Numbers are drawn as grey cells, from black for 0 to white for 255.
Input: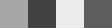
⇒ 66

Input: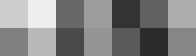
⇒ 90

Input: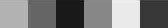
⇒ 135

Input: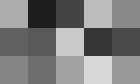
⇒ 161

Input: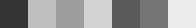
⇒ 90

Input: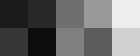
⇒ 127

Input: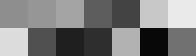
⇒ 178

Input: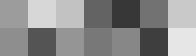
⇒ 135

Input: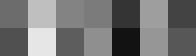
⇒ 18
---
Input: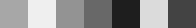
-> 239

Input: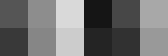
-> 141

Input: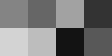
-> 102

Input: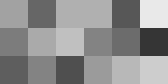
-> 102

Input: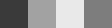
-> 162

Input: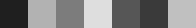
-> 178

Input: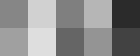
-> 209
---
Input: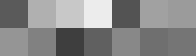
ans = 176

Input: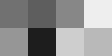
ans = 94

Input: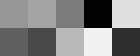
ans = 164

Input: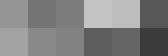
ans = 116

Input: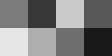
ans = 56

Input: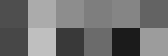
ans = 171
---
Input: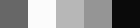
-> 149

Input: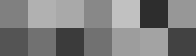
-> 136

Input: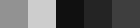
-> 36

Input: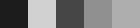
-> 144

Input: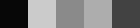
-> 173

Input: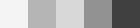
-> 146

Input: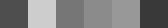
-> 139

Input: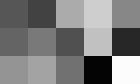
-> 206

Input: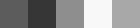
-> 248
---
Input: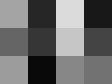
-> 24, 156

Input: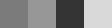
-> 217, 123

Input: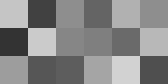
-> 142, 157

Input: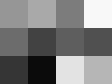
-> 248, 53

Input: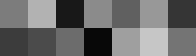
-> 53, 60

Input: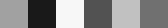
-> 112, 161
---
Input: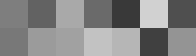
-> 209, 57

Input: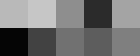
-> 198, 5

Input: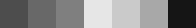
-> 230, 21

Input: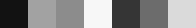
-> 247, 18

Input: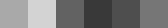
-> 211, 57

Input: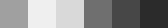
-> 239, 43

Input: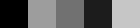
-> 198, 0

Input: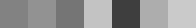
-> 202, 62

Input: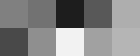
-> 242, 29
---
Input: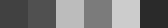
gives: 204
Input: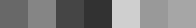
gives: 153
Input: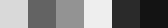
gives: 42
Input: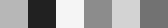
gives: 211
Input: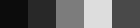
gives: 221
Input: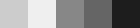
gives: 101
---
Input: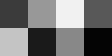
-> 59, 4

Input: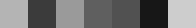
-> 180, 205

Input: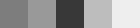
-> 125, 238

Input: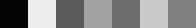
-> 5, 129

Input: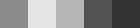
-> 140, 53

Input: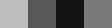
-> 190, 122

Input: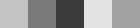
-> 194, 160
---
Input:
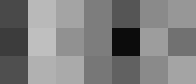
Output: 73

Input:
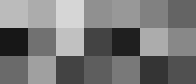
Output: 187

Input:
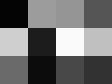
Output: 4

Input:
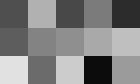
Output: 79

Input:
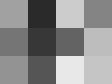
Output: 161

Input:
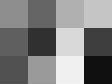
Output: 142

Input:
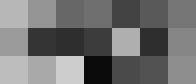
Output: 183

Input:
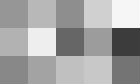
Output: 150

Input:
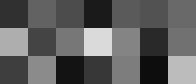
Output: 48
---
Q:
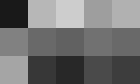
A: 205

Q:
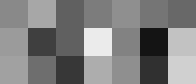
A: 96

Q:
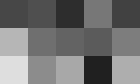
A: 45

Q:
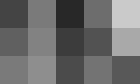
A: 40

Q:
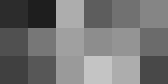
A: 173

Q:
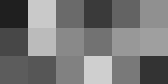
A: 106

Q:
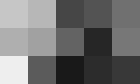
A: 70

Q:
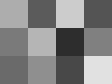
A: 204

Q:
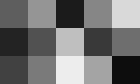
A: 27
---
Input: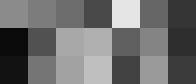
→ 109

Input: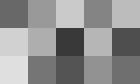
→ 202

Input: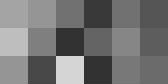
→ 113

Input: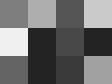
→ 85

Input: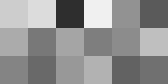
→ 46

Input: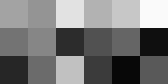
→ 226

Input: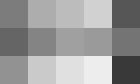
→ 188

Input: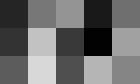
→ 148

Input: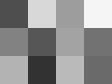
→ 157

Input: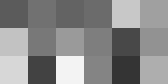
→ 99
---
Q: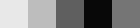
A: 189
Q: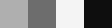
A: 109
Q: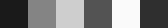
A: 132
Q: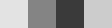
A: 132
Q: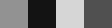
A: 19
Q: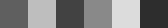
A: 190
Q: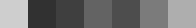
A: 49
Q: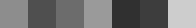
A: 79
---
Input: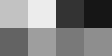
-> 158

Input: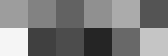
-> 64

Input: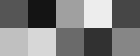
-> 215

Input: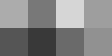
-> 57

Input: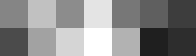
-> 162

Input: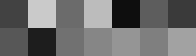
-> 29
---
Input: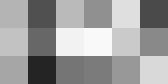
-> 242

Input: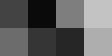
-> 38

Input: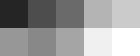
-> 165

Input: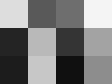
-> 52

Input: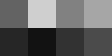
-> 50

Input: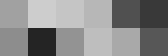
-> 147

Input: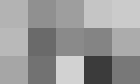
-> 138

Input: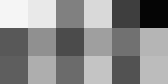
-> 75

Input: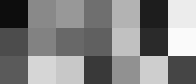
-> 104
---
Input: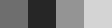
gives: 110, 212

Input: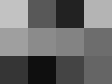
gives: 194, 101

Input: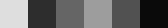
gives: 222, 10

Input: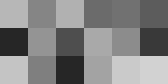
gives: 183, 210

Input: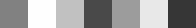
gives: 129, 54

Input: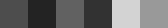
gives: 77, 153

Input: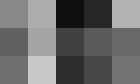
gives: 136, 116

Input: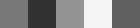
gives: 120, 97
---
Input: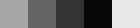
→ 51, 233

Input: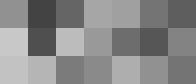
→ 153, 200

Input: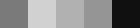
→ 177, 209

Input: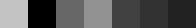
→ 146, 195

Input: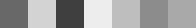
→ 237, 237

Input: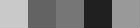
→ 118, 201

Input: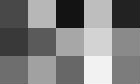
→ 167, 242

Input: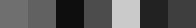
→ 76, 202
